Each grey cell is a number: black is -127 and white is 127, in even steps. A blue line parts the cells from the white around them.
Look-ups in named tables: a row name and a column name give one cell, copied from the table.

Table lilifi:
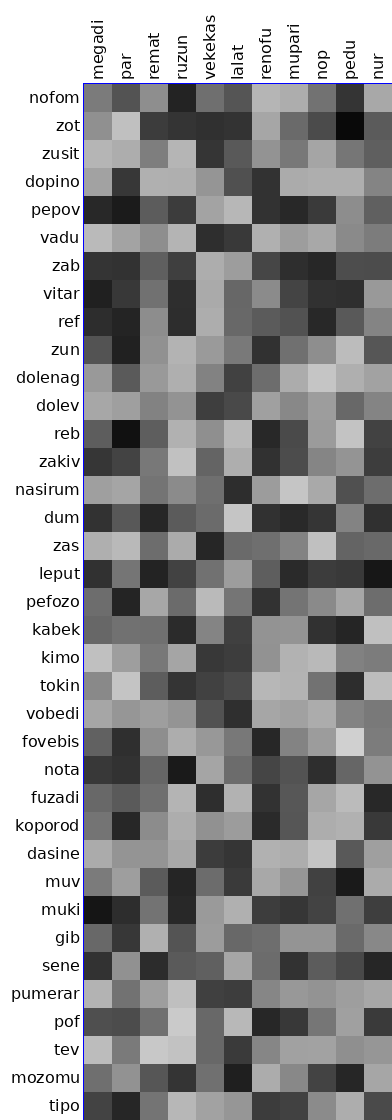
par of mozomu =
18
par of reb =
-110
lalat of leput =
29
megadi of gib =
-23
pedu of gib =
-21
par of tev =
-5
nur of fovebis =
-3
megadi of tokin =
9
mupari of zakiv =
-51
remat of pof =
-15
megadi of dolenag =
25
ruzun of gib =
-43
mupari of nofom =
45
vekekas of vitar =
42
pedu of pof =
32
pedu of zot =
-118
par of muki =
-82
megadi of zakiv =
-73
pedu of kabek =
-90
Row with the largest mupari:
nasirum

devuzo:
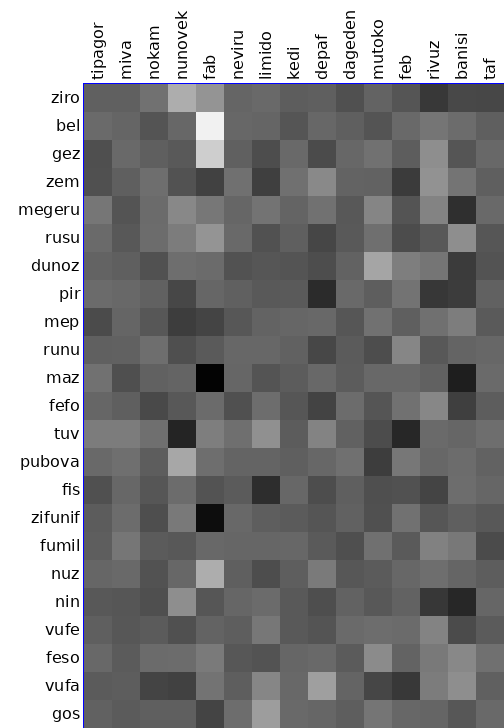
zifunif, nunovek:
-6
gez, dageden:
-24
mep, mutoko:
-14
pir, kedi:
-37
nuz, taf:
-34
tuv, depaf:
3
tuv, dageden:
-30
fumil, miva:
-9
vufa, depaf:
31
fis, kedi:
-24
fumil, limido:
-25
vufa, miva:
-34
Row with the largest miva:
tuv

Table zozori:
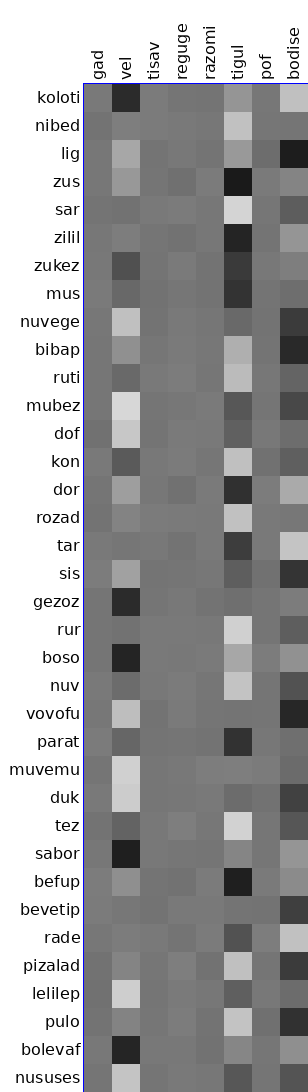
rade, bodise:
65
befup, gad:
-3
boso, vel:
-91
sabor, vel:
-96
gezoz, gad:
-10
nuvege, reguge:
-6
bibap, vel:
16

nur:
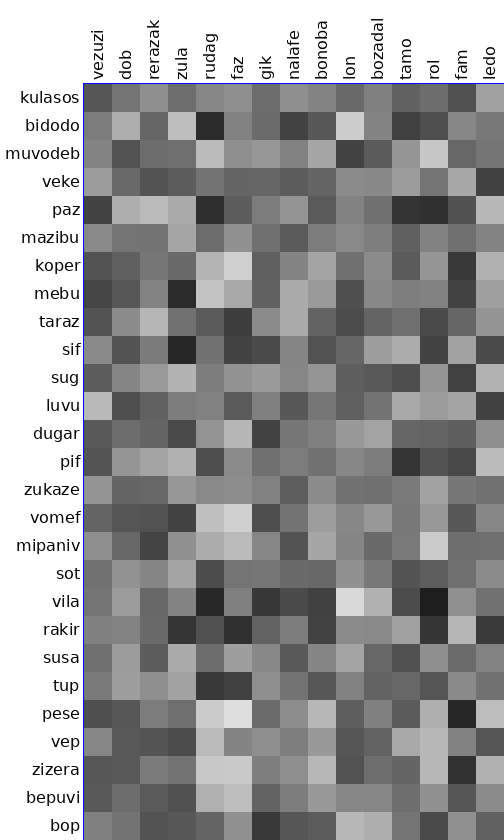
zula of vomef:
-60
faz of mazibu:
17
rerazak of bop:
-44
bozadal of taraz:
-27
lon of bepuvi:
7
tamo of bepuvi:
-17
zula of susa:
42
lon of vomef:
7
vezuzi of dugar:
-38
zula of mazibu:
37
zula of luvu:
-2
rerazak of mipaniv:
-59
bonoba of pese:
56
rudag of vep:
58
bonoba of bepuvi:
25
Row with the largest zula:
bidodo

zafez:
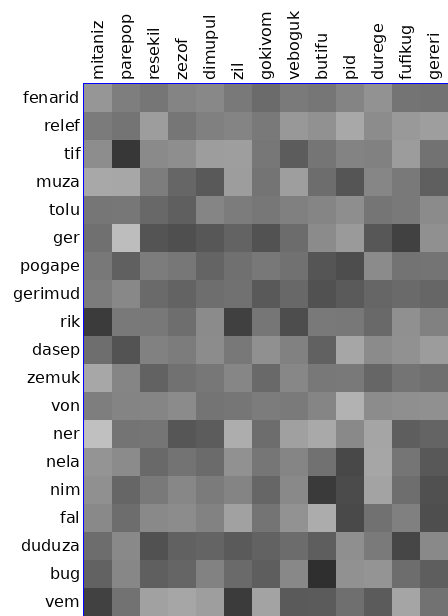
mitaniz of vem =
-62
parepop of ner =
-11
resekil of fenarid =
-9
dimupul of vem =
30
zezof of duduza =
-30
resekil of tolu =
-23

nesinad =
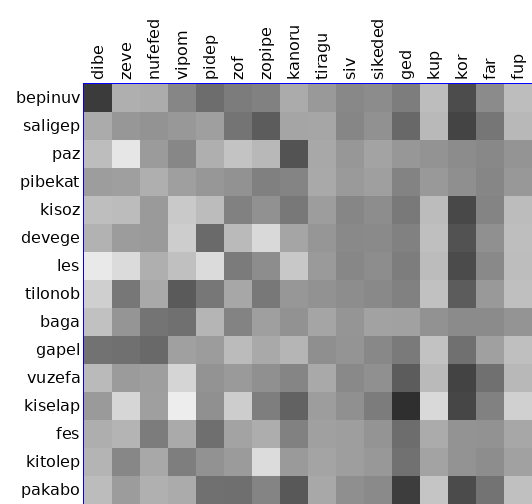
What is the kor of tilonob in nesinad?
-35
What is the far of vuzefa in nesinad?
-15
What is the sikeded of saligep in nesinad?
17
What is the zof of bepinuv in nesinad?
-3
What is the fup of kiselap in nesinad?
80
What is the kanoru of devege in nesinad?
37
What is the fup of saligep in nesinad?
56
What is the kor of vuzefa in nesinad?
-60

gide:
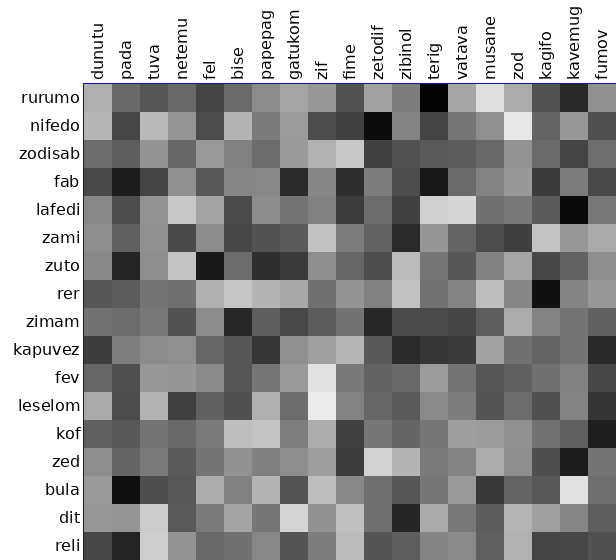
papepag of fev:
-9
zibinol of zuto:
59
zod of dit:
53
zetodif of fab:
-2
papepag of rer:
52
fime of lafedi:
-66
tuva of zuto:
13
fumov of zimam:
-30
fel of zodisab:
25
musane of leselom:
-42
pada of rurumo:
-22
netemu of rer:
-16
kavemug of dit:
6
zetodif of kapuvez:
-38
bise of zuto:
-19
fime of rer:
20
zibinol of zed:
52

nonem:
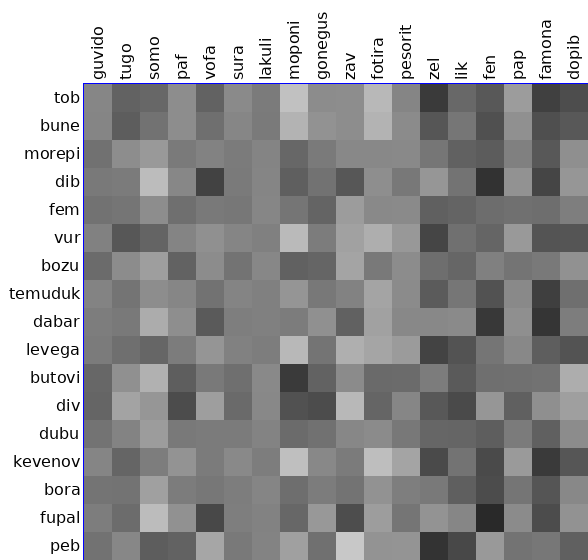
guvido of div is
-26
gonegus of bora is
-3
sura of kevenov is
9
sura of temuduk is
4
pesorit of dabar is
8
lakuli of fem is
6
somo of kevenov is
-2
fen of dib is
-77
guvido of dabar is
-2
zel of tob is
-69
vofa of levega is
21
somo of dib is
60
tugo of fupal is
-19
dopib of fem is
-1
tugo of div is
35
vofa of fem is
-6
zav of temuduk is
2
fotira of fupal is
29

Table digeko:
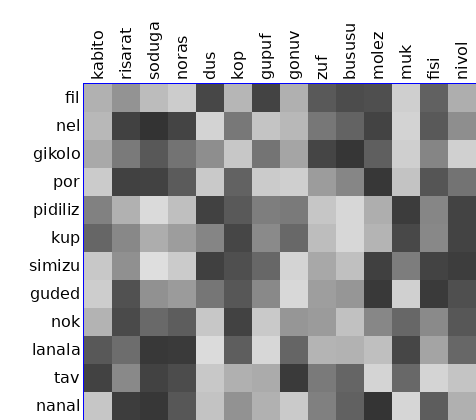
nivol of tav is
68
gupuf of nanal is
49
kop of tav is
48
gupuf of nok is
73
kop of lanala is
-33
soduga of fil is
60
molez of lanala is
63
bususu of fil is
-51
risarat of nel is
-62
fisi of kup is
8
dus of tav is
72
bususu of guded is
22
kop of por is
-29
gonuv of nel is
56
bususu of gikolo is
-73
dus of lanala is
91
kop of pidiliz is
-38
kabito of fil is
49

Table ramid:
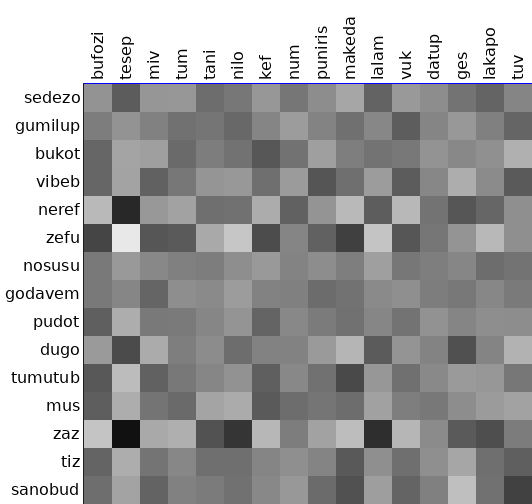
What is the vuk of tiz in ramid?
-16
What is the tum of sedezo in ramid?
23
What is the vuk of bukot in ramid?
-7
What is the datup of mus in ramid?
-7
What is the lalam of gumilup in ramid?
7
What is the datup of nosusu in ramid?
-1
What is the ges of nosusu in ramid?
6
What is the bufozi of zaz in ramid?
68
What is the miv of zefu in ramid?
-41
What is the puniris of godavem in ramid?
-19
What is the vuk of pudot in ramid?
-12
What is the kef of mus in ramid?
-37
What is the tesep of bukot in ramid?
36
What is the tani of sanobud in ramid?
-4
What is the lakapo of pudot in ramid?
14
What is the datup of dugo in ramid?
3
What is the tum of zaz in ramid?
47

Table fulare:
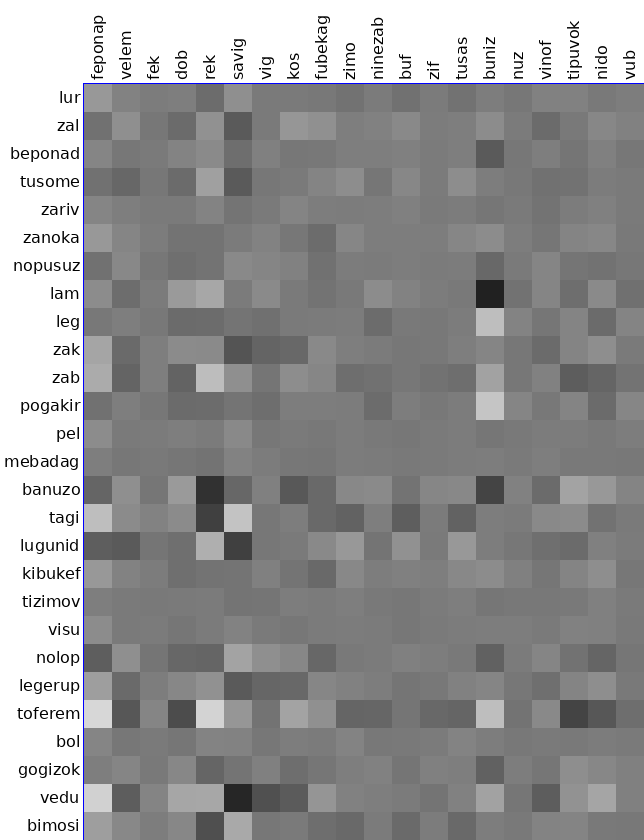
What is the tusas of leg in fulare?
-3
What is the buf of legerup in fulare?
-10
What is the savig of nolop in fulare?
35
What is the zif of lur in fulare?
-4
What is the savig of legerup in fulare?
-37
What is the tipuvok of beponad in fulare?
-10
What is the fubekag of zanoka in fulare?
-19
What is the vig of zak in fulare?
-27
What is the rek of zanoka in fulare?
-12
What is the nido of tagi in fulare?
-13
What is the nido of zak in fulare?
14
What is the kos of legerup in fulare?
-23
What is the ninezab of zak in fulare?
-4
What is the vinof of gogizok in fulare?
-9
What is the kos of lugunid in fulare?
-5
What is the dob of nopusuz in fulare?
-16
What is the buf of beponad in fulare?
0

